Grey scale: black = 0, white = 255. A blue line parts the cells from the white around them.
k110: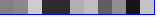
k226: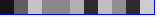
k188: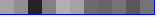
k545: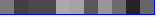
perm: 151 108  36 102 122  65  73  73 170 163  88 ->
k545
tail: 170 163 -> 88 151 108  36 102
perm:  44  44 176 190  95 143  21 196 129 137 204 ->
k110
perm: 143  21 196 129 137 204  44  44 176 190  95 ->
k110

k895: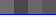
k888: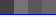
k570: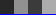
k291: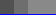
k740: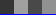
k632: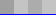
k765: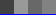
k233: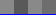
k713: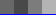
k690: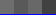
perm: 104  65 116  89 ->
k888
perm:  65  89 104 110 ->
k690
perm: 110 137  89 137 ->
k233

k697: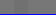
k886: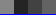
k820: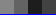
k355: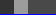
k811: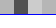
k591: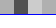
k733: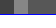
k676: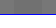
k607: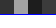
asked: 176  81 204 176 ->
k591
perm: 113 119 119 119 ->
k697
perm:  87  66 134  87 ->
k733
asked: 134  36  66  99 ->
k886
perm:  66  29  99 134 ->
k820
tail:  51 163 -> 29 59
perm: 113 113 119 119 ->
k676

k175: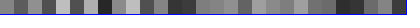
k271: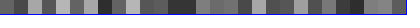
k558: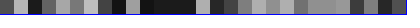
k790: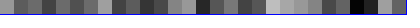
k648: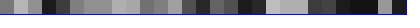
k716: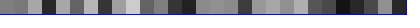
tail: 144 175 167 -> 113 126 159  80  39  99  80  27  39 190 175 175  60  67  27  19  19 152  27
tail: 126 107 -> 113  73 167  80  86 159  80 120  60  46 126 132  92
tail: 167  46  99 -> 182  86  92  53  53 126 107 113  73 167  80  86 159  80 120  60  46 126 132  92
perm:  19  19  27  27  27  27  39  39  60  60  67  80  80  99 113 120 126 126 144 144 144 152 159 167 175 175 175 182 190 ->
k648

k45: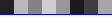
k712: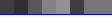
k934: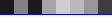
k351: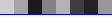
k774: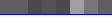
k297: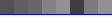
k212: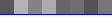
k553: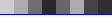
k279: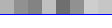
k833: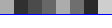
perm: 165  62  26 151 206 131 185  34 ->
k45
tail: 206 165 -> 26 131 179  62  34 151
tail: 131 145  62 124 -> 145
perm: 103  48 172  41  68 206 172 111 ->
k553
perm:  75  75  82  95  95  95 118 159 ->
k774
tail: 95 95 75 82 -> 75 159 118  95

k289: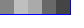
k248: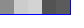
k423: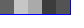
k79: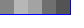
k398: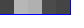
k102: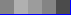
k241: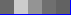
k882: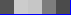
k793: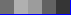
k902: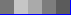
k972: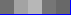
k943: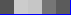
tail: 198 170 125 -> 91
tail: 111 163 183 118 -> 104
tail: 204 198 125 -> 75
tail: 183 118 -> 104
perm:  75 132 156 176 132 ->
k102

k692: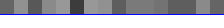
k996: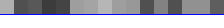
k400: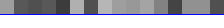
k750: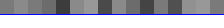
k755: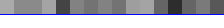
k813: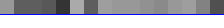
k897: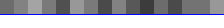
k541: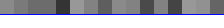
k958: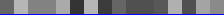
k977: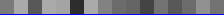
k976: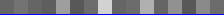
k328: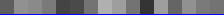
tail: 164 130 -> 68 145 145  80
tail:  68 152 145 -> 101
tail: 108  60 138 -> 152  74 138 108  68 122  80 145 152 122
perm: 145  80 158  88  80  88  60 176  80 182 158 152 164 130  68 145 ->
k400

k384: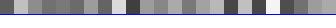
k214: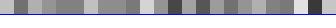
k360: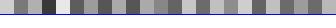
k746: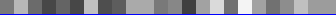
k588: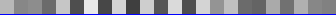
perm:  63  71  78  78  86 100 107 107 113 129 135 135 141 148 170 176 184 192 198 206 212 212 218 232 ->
k588
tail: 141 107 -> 198  78 232  71 212  63 206  86 218  78 212 148 192 107 100 170 113 176 135 129
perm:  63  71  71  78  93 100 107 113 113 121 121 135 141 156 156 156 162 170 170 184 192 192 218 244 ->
k384

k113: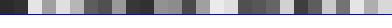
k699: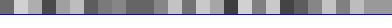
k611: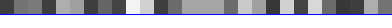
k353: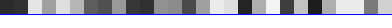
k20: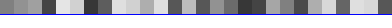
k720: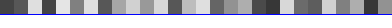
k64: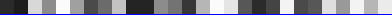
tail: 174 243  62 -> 195  29 174 235 235 122 209
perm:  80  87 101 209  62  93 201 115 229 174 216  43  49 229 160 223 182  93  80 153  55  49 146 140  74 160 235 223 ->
k113
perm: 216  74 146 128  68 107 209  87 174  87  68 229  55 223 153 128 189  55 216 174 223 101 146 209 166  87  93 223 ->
k720
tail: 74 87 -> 223 153 243 182 235

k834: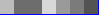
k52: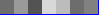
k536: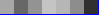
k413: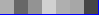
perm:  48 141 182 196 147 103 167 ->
k536
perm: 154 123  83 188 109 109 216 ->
k834
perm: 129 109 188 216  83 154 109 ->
k52
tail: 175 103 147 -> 209 175 167  69
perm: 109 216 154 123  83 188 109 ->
k834

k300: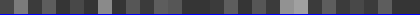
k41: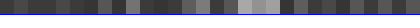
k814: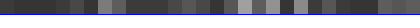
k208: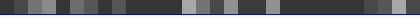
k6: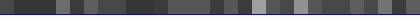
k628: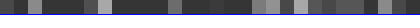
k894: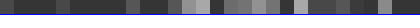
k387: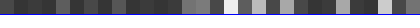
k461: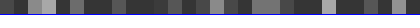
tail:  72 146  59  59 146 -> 53  53  53  53  53  53  72  86 168  72
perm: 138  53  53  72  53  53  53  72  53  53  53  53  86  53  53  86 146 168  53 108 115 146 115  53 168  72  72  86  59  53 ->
k894
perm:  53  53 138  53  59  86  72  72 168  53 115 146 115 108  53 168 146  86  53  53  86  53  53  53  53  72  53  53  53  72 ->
k894
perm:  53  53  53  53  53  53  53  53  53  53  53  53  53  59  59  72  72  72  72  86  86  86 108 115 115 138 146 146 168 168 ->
k208
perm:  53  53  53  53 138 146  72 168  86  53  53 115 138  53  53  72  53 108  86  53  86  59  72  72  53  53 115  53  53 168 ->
k461
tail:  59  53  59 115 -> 123  72 238  93 188  72 168  72  53  59 168  59  53 204  72 115
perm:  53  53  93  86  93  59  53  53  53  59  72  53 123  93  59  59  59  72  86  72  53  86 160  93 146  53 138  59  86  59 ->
k814

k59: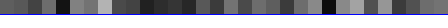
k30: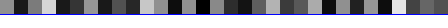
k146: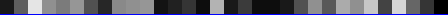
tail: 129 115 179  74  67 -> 33  45  53  39  88  59 115  74 109  94  59 109 137  13 137 163  81 150  59  81 109 115
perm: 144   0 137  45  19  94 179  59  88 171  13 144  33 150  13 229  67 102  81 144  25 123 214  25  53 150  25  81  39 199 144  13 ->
k30
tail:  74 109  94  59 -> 109 137  13 137 163  81 150  59  81 109 115
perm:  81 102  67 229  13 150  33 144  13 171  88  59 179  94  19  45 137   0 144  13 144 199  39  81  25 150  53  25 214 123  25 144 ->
k30
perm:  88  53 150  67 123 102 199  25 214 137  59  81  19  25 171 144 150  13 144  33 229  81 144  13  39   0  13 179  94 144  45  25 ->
k30
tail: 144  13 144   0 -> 137  45  19  94 179  59  88 171  13 144  33 150  13 229  67 102  81

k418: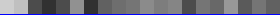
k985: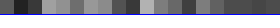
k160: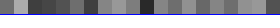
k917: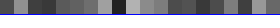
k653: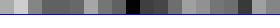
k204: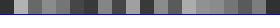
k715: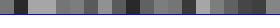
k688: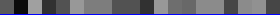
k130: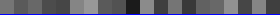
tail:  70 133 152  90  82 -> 27 139  63 117  57  97 104 145  70 133  63
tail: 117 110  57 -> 160 133
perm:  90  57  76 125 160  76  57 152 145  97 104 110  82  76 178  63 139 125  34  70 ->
k985

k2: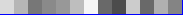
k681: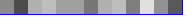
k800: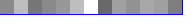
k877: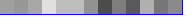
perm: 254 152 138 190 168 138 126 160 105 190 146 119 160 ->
k800
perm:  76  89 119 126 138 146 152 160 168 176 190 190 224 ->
k877
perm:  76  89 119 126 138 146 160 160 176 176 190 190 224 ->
k681
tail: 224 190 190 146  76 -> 126  89 176 119 138
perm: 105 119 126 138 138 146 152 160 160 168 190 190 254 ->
k800
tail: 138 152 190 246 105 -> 76 204 105 176 132

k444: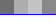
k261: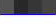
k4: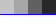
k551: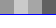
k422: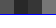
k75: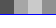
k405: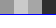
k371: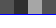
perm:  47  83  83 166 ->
k371
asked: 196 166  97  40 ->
k4
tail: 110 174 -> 196 137

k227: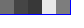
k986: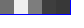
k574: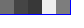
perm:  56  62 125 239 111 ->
k986
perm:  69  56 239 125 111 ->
k574
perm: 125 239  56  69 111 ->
k574
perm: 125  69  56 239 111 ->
k574
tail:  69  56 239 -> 125
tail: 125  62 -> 56

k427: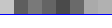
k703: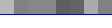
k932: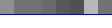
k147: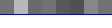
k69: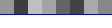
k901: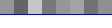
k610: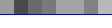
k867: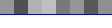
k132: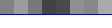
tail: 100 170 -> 129
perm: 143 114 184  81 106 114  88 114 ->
k932

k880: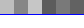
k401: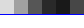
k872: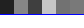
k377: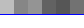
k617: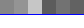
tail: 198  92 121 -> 98
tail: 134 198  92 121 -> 98
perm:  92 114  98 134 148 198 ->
k617
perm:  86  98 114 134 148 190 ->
k377
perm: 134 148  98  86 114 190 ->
k377
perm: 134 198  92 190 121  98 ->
k880
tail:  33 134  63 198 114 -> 121

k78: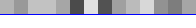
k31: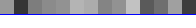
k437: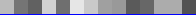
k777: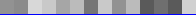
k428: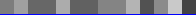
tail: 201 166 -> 187 117 201 146 187  90 111  90 209
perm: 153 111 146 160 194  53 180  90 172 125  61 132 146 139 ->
k31
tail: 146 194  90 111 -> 160  61
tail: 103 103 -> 172  97  97 132 132 180  82 139 201  68

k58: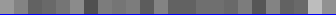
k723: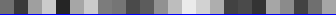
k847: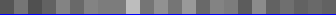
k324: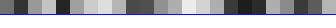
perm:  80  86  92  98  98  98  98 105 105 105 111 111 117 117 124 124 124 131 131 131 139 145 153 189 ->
k58
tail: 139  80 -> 124 117 124  92 131  98  98 111 111 105 124  86 131  98 105 189 145
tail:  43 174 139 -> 58  92 181
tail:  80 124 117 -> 124  92 131  98  98 111 111 105 124  86 131  98 105 189 145
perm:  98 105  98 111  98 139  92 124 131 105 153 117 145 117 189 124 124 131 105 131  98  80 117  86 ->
k847
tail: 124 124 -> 189 117 145 117 153 105 131 124  92 139  98 111  98 105  98

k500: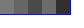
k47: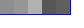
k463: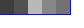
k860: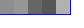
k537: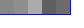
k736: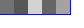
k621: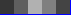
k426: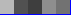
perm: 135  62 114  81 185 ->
k463
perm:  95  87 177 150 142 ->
k47

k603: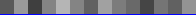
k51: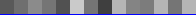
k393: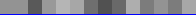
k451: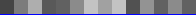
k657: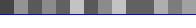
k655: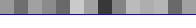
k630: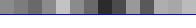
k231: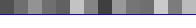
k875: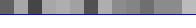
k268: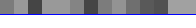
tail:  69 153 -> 153 132  69 124 147 111  89  81 161 161
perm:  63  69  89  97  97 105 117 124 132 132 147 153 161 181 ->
k603
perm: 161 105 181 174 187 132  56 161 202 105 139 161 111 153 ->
k655
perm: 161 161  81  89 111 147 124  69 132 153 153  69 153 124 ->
k268
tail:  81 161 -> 161
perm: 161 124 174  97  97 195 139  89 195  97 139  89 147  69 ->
k657

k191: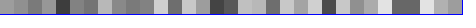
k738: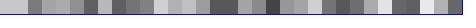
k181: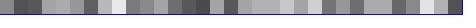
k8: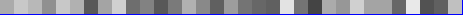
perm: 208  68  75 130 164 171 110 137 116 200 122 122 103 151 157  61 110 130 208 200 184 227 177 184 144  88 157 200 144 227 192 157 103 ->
k191
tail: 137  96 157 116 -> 103  96 227 116  68 171 151 208 164 164 103 233  82  96 192
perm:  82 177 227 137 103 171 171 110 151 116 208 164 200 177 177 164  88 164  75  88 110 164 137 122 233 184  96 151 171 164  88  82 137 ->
k181
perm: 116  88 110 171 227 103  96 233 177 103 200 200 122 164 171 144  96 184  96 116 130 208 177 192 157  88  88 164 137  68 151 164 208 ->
k738
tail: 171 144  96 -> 184  96 116 130 208 177 192 157  88  88 164 137  68 151 164 208 116  88 110 171 227 103  96 233 177 103
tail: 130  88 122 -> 177 137  96 157 116 103  96 227 116  68 171 151 208 164 164 103 233  82  96 192

